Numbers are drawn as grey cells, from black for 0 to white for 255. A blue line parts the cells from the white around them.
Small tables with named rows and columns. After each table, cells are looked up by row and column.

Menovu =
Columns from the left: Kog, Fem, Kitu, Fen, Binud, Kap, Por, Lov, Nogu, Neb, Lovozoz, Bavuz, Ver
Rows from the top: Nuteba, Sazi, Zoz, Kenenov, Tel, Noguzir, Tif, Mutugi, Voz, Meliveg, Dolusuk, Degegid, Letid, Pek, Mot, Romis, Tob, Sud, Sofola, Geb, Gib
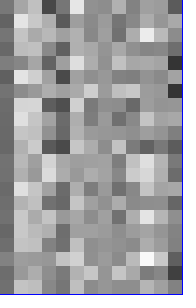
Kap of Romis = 167
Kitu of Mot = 192
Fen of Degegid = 211
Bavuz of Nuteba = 156
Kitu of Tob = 186
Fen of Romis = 195
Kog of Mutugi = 108
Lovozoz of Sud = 173
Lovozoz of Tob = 164
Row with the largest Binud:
Sofola

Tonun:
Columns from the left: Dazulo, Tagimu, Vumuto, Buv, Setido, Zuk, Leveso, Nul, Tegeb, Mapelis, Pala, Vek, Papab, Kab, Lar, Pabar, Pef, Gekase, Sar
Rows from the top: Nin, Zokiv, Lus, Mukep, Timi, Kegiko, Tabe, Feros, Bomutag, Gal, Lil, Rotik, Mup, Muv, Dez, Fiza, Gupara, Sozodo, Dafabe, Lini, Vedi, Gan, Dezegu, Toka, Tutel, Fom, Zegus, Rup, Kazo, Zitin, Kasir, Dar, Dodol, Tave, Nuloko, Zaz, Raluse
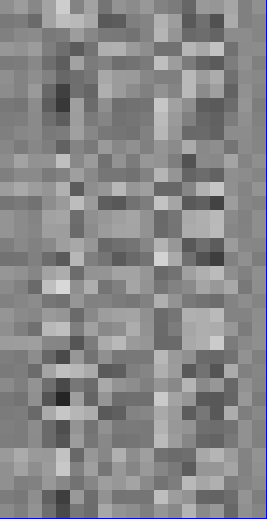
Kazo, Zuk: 158
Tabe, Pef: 98
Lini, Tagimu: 145
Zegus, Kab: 89
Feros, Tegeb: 110
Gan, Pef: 131
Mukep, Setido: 110
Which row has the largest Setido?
Vedi

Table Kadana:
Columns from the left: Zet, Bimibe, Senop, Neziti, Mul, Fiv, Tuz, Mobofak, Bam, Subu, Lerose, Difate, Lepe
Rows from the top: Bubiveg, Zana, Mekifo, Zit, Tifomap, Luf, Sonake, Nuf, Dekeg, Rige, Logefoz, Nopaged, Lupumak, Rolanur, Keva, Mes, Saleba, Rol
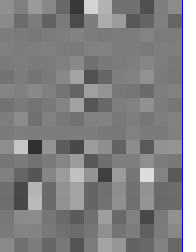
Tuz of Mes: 112
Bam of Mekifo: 124
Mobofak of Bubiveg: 178
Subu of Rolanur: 113
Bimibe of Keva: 72
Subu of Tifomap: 126
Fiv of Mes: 91
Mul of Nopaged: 133
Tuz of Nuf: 86
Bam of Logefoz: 99
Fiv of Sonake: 101
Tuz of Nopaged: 89

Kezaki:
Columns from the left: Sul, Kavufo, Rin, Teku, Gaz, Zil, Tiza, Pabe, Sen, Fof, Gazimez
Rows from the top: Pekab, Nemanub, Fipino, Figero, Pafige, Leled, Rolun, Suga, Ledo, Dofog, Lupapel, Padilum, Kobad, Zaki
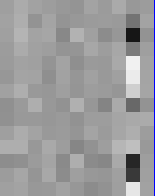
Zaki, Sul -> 160
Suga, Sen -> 170
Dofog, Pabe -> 155
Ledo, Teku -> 151
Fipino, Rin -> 163
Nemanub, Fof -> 115
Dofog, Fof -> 174
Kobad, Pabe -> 150
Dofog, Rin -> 163
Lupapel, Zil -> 134
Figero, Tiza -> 167
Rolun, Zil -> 149
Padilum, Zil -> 174
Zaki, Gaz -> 162
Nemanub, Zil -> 152

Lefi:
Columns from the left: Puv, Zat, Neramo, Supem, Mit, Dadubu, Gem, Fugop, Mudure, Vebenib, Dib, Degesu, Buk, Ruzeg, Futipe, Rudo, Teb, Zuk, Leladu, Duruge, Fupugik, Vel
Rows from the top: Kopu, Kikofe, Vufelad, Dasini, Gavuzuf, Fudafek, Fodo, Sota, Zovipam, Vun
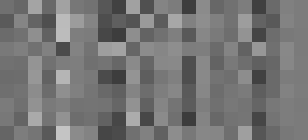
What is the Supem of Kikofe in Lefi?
79
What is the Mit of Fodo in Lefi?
143
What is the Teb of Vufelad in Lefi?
110
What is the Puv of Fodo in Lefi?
111
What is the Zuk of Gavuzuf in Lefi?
110
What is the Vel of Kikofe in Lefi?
124
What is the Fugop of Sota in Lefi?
115
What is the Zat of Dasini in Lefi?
127
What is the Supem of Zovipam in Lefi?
116
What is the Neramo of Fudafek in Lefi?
151
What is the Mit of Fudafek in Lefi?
181
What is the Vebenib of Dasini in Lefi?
102
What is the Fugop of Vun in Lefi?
70
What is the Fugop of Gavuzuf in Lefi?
116
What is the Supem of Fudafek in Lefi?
98
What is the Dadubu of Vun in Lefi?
139
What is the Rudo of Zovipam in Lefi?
104
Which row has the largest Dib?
Kikofe

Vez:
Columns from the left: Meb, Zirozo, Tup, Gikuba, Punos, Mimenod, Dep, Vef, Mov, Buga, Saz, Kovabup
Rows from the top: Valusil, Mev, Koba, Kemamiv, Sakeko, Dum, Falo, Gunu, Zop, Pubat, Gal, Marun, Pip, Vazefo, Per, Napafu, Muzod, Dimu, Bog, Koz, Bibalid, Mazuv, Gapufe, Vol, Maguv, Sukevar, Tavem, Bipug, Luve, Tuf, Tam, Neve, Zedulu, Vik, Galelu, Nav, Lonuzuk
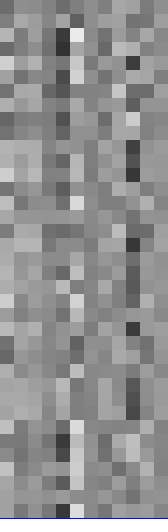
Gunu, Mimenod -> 169
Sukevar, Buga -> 159
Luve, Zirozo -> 168
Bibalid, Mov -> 130
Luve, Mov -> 142
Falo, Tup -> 170
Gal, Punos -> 148
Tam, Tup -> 147
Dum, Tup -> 136

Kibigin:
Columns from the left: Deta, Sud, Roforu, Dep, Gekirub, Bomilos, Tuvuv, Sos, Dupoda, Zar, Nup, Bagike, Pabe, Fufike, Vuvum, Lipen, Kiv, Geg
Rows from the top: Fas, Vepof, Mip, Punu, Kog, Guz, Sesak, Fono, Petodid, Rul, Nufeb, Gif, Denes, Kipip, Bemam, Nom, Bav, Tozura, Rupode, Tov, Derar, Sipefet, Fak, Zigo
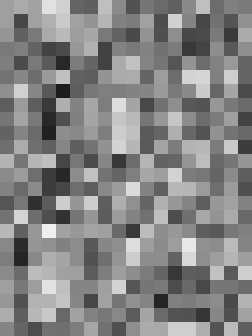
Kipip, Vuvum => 155
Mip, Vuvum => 74
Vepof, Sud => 71
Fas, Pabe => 96
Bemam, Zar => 144
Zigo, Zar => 142
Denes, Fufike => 124
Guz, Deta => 115
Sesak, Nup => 133
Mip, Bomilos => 157
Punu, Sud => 127
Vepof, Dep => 176
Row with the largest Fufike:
Tozura

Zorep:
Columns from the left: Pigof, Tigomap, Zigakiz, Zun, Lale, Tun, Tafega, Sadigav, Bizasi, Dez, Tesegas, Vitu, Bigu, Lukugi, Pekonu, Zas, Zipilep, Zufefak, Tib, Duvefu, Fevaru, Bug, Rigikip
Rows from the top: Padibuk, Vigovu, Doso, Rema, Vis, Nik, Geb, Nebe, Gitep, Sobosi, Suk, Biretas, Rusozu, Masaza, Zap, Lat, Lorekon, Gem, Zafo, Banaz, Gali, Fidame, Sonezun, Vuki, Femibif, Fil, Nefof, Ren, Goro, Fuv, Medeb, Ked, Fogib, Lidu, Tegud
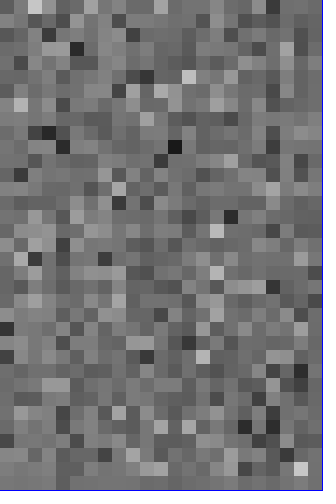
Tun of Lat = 156
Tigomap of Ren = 115
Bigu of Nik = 99
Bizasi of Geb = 68
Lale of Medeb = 76
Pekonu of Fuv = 125
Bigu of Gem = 86

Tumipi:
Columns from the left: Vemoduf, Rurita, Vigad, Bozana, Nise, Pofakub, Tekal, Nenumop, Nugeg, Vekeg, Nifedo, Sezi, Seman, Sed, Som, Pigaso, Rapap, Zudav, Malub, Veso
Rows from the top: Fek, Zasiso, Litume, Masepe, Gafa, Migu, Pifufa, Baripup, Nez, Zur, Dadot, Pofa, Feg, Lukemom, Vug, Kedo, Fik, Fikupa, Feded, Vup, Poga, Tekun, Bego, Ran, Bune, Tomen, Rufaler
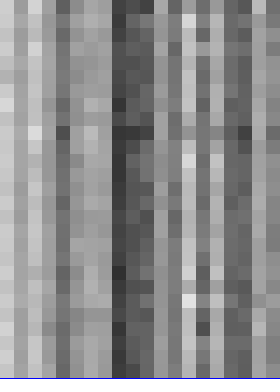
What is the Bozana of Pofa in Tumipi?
151
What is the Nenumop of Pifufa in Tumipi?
156
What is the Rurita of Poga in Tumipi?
166
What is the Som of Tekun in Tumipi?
132
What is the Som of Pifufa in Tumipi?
114
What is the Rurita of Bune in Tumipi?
163
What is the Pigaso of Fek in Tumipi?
153
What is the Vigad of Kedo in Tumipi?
195
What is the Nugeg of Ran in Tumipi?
54
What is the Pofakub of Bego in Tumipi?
134
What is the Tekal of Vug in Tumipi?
170
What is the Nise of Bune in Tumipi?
110
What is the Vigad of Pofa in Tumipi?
178
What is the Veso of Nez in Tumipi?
136
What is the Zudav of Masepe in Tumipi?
110
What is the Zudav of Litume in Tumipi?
92

